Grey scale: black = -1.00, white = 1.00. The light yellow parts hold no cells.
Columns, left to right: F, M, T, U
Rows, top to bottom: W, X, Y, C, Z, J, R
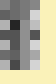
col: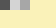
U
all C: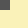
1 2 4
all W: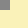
1 4

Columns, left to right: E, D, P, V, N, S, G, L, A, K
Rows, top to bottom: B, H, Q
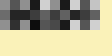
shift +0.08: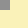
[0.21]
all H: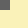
5 7 10
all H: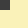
4 6 9
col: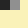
P
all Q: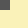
5 9
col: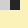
L
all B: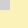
5 8

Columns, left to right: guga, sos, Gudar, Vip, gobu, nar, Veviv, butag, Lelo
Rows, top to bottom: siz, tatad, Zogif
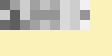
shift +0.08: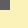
[-0.18]
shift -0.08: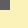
[-0.34]
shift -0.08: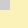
[0.53]
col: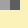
sos
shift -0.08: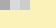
[0.26,0.62,0.53]
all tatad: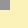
4 5 6 9

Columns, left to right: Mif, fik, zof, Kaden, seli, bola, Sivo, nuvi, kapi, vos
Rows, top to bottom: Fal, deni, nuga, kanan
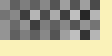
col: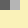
Kaden
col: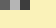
Kaden

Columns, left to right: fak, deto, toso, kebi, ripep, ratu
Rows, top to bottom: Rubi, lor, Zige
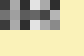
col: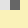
kebi
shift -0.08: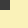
[-0.62]
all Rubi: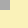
2 5
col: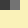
fak
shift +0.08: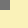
[-0.02]
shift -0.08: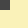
[-0.54]
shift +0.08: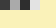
[-0.46,0.41,-0.56,0.86]

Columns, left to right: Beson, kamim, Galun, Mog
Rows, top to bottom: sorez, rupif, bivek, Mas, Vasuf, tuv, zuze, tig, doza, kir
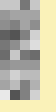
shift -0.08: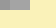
[0.11,0.21,0.21]
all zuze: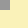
2 3 4
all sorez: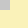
1 2 4
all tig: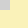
2

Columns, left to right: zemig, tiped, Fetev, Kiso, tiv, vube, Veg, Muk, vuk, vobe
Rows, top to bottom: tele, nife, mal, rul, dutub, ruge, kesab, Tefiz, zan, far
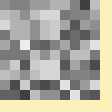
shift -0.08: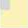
[0.60]
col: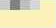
vube
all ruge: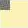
1 2 3 7 10
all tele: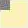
2 3 8
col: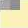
vobe
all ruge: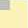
4 6 8 9
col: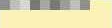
zemig

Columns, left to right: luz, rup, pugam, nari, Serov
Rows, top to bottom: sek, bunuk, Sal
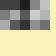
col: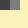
luz
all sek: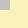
5

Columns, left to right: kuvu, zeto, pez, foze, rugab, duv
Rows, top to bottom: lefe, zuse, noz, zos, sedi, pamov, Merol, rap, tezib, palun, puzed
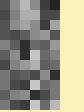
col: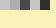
foze
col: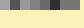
duv
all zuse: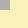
3 4
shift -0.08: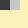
[-0.61,0.47]

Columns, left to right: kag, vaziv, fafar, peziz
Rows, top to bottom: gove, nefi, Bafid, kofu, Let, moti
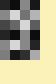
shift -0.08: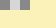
[-0.01,0.60,-0.01]
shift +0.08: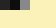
[-0.64,-0.82,0.15]
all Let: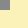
1 3
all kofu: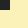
1

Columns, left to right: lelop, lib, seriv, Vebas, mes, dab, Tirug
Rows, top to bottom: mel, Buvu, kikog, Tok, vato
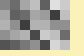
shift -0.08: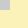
[0.51]
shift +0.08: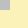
[0.58]
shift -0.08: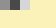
[0.05,-0.51,0.60]
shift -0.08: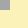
[0.22]
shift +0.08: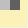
[0.58,-0.17]
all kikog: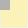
1 4 5

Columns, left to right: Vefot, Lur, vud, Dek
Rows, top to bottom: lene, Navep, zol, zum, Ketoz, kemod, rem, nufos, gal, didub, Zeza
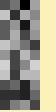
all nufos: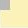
3 4
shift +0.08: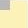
[0.52]
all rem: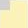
1 4
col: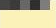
Lur
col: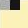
vud

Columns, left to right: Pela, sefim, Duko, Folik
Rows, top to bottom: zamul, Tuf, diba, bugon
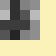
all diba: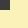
1 2 3
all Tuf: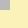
1 4
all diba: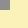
4

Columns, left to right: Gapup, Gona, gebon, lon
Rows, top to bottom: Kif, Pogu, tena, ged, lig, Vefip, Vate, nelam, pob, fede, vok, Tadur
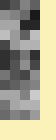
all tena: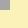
1 2
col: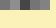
gebon
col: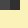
Gapup

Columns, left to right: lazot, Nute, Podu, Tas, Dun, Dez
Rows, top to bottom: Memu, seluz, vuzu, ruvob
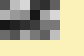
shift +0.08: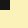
[-0.75]
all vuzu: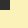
3
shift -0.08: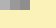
[0.32,0.12,0.03]
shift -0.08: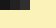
[-0.91,-0.81,-0.71]

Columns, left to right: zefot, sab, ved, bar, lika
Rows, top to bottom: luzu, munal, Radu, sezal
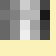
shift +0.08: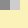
[0.17,0.69]
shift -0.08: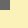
[-0.27]
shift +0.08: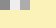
[0.17,0.95,0.43]
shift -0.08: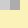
[0.53,0.27]

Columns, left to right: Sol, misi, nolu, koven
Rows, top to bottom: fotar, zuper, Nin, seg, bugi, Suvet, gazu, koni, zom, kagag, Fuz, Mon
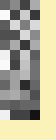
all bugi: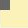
1
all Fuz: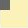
1 3 4
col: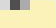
misi
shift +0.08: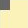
[-0.12]
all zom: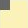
1 4
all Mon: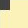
2 3

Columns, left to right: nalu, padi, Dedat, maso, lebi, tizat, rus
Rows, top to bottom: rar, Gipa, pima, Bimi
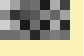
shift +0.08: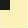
[-0.71]
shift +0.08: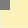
[0.05]
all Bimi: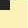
4
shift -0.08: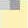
[0.54,0.19]
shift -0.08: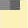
[-0.01,-0.29]
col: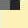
maso
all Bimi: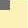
1 2 5 7

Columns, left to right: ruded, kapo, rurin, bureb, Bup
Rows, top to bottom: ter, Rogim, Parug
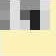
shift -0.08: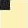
[-0.81]
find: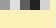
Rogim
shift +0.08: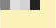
[0.11,0.82,0.73,-0.65]
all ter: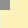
1 3 4
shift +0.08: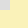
[0.82]
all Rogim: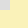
2

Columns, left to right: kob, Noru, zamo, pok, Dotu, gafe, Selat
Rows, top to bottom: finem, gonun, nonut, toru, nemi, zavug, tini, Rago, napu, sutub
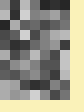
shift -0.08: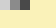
[0.55,0.01,-0.51]
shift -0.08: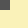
[-0.43]

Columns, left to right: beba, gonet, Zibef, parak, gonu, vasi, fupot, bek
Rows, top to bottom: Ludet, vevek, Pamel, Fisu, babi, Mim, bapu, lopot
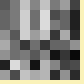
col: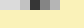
gonu
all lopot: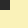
6 8
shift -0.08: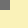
[-0.21]
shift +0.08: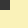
[-0.50]

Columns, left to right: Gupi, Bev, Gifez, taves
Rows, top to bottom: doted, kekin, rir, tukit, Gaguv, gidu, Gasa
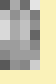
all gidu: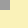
2 3 4
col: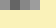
taves
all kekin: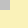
1
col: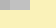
Gifez

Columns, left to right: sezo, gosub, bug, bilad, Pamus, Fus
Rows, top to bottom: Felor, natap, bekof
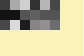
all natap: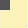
3 5 6
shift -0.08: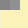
[-0.04,0.05]
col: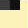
sezo

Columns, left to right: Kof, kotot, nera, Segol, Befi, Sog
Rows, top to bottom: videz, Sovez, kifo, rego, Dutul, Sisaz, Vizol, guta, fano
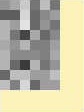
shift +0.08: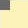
[-0.10]
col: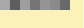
kotot
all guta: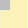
2 3 6
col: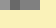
Befi
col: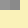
kotot
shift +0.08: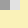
[0.32,0.85]

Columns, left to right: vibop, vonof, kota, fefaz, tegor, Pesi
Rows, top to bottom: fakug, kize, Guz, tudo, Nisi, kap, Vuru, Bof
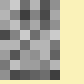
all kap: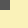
2
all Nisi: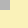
1 2 4 5

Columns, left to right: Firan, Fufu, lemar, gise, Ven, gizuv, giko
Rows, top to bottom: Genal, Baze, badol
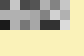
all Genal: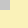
2 7
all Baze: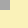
4
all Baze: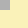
1 2 3 7
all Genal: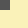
4
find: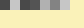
Genal

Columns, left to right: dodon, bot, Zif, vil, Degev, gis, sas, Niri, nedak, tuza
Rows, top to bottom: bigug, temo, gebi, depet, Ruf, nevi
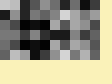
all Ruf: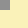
9
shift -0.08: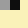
[0.14,-0.97]
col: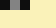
vil
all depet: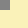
4 8

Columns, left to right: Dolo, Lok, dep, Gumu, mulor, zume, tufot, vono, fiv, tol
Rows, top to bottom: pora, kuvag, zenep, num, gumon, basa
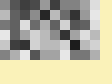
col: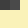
dep
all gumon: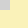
4 7 10

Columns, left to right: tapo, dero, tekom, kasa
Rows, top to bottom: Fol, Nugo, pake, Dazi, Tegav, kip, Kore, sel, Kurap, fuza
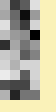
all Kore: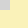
1 3 4
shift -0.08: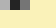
[0.32,-0.80,-0.16]
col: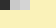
tapo
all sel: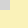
2 4
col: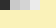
tapo

